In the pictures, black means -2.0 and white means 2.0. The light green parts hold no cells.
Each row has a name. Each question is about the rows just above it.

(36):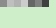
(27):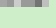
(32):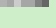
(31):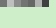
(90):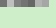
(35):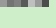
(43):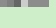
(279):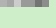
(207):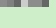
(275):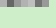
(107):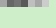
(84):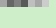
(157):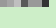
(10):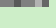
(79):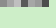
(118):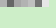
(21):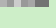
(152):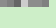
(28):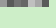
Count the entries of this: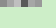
6
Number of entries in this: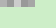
5
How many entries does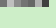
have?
7

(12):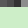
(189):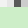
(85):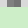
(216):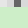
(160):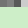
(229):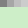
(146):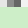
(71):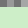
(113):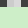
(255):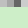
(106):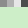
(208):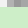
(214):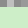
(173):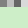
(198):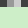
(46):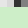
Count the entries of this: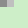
2
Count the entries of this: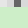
4
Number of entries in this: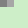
2
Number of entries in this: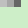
3

